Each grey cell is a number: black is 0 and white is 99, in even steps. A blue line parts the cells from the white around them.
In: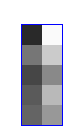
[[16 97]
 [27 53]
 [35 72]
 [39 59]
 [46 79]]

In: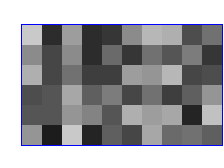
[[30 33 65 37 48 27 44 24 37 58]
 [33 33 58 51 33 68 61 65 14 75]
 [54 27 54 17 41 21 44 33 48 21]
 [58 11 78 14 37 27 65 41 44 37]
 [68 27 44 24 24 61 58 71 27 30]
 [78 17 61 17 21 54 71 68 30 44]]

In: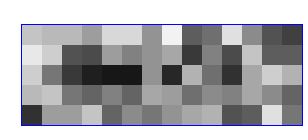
[[19 61 61 76 39 54 46 57 65 69 32 36 87 46]
 [72 76 46 39 50 39 65 61 43 54 50 65 54 39]
 [76 72 72 61 84 84 57 94 36 43 87 54 32 25]
 [80 46 22 12  9  9 57 15 69 43 19 65 80 69]
 [90 80 32 29 61 50 57 65 22 50 29 76 36 36]]

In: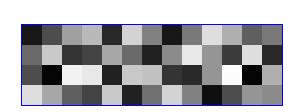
[[ 9 30 62 72 16 82 50  9 47 86 68 37 47]
 [30  2 94 90 13 78 75 20 16 58 98  2 68]
 [41 78 20 26 65 41 13 54 90 58 23 86 16]
 [86 65 37 26 78 13 44 82 50  6 30 58 54]]

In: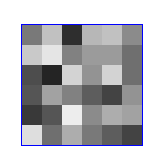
[[22 33 92 54 67 63]
 [30 14 82 57 82 43]
 [33 63 50 36 26 57]
 [47 75 18 71 75 54]
 [78 89 50 60 60 43]
 [86 43 67 47 36 26]]

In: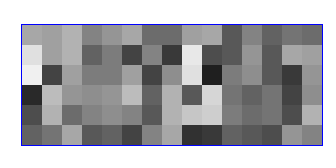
[[16 73 58 55 58 73 38 69 34 83 45 38 45 26 55]
 [30 69 42 51 55 51 34 69 77 80 48 42 45 30 69]
 [38 45 65 34 38 26 51 65 19 22 38 34 30 58 51]
 [65 62 69 51 58 65 42 42 62 65 34 51 38 45 42]
 [87 62 69 38 48 26 51 22 90 30 34 58 34 65 62]
 [93 26 62 48 48 62 26 55 87 12 48 55 34 22 58]]

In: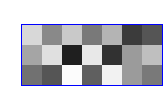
[[44 33 98 37 94 60 47]
 [64 87 12 90 19 60 74]
 [84 53 78 47 70 23 33]]
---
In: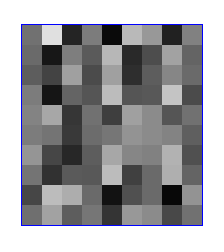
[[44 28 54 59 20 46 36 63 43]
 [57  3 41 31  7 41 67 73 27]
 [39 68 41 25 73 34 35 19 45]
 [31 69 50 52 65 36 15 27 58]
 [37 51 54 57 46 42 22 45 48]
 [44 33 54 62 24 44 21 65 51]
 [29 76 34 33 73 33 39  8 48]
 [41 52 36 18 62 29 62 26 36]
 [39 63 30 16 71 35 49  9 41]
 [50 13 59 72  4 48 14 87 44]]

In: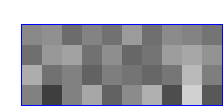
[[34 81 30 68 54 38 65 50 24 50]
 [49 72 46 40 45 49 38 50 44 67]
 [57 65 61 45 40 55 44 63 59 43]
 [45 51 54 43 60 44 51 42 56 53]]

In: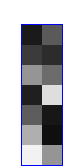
[[58 94]
 [ 6 68]
 [ 9 36]
 [86 12]
 [42 58]
 [17 23]
 [35 10]]

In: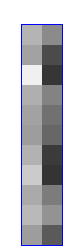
[[35 61]
 [57 72]
 [48 66]
 [20 79]
 [23 69]
 [40 61]
 [44 63]
 [51 68]
 [21 93]
 [29 63]
 [54 70]]

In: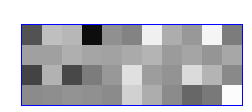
[[98 47 40 54 67 81 54 56 57 55 54]
 [53 70 85 57 61 87 59 48 28 69 26]
 [65 58 64 60 70 66 63 64 68 62 62]
 [48 95 59 67 93 51 56  5 71 74 32]]

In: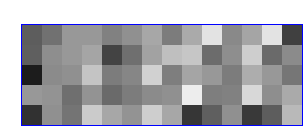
[[72 36 22 56 37 21 65 80 57 65 79 45 56 19]
 [66 55 84 50 49 92 56 54 48 41 57 43 57 59]
 [46 59 67 48 59 64 49 81 52 48 76 56 54 11]
 [54 41 80 55 42 77 74 63 43 26 64 59 55 37]
 [25 88 64 53 88 66 48 65 56 50 59 59 44 36]]
